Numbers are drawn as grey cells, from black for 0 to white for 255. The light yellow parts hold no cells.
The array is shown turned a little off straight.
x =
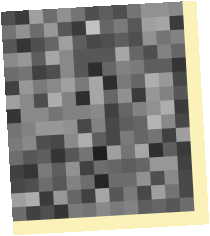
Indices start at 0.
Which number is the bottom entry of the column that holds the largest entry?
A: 137
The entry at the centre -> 137
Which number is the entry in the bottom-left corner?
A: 109
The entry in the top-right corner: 137
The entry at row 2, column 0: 87
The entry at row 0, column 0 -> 79
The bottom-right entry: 109
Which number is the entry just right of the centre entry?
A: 65
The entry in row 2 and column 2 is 79
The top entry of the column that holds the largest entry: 79
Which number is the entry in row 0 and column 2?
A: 159
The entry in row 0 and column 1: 59
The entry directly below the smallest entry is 109
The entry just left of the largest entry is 59
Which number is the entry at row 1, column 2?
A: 109
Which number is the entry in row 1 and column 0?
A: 116
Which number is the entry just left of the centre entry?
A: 130
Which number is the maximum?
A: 193
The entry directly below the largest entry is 72
